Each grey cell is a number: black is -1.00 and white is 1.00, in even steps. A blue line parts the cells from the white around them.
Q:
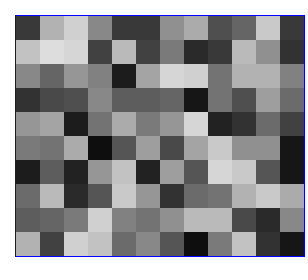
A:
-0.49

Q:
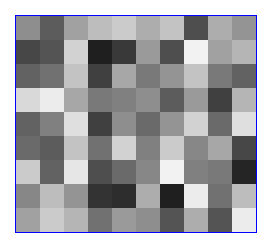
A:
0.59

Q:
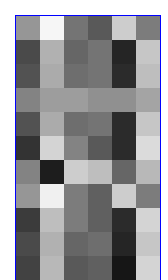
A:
0.44

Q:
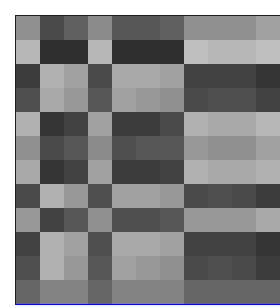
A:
0.03

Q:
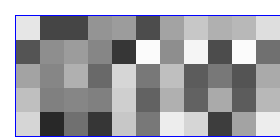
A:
-0.69

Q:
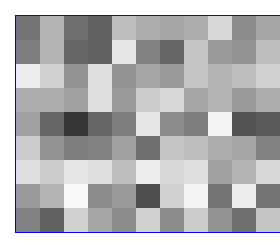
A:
-0.24

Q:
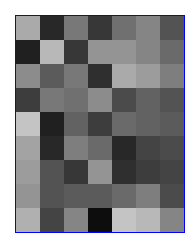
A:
-0.47
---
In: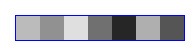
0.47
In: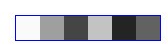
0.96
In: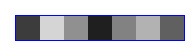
-0.53
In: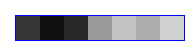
-0.58
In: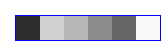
-0.65
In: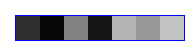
-0.63
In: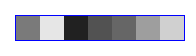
-0.04
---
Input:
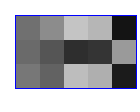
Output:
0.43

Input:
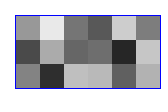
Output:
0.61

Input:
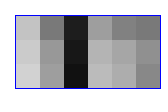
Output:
0.01

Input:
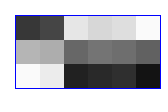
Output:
0.74

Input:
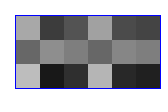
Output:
-0.41

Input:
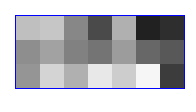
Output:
-0.74
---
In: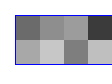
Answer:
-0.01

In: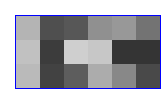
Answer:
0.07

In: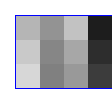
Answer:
0.20

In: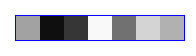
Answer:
0.66

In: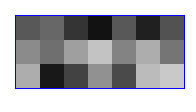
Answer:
0.47

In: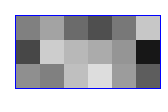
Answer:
0.22

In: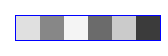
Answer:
0.59

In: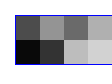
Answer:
0.48
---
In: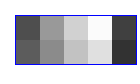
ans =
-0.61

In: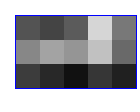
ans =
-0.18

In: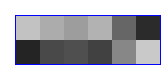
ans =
0.58

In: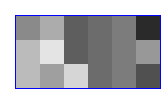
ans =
0.19

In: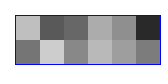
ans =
-0.03

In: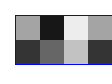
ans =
-0.59

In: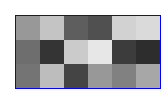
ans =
-0.65

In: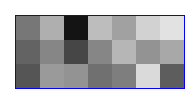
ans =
0.32

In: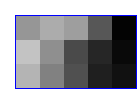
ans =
-0.93

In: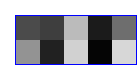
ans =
0.69
